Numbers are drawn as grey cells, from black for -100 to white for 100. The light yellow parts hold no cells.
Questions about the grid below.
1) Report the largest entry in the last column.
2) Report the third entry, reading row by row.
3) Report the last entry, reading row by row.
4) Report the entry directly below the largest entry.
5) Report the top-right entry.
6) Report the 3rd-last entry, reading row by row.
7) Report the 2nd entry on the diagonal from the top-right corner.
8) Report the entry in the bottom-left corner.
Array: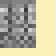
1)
49
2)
-7
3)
-7
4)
25
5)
4
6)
14
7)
38
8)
-31

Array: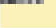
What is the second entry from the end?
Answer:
-24
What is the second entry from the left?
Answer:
0
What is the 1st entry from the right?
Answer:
24

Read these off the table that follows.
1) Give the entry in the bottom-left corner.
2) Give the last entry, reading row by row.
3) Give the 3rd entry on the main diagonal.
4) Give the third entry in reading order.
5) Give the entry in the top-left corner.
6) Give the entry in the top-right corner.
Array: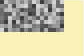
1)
65
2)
19
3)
53
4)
19
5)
-51
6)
65
